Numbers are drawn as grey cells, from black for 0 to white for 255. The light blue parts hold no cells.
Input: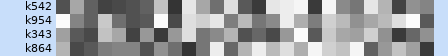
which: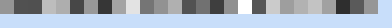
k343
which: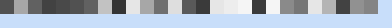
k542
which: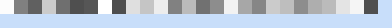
k954
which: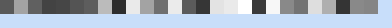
k542

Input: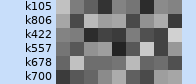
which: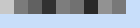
k105
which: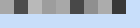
k806

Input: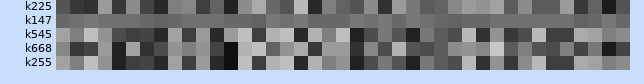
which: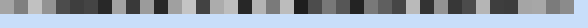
k545
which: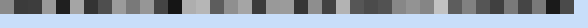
k668
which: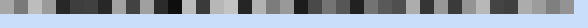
k255

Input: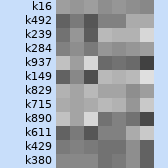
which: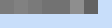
k429
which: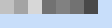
k890

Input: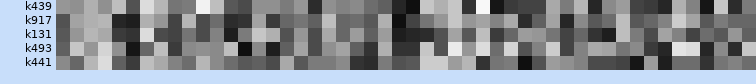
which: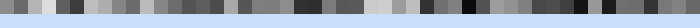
k441
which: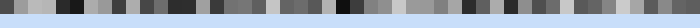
k917

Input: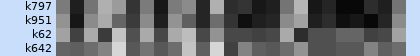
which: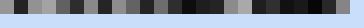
k951
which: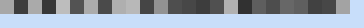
k62

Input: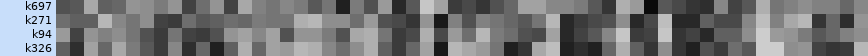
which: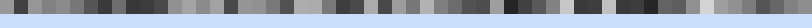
k94

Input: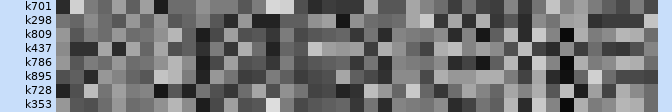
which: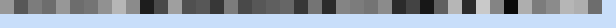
k786
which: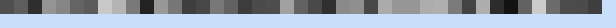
k895
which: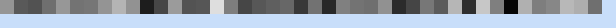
k353
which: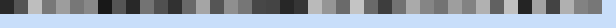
k728

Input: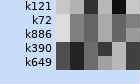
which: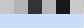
k121
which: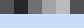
k649
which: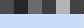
k390

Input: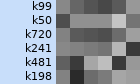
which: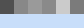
k50

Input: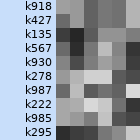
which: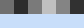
k567
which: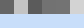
k987
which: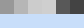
k278

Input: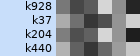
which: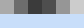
k37
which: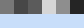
k928
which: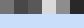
k928
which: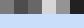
k204

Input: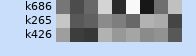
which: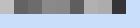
k265
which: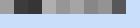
k426
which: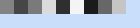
k686

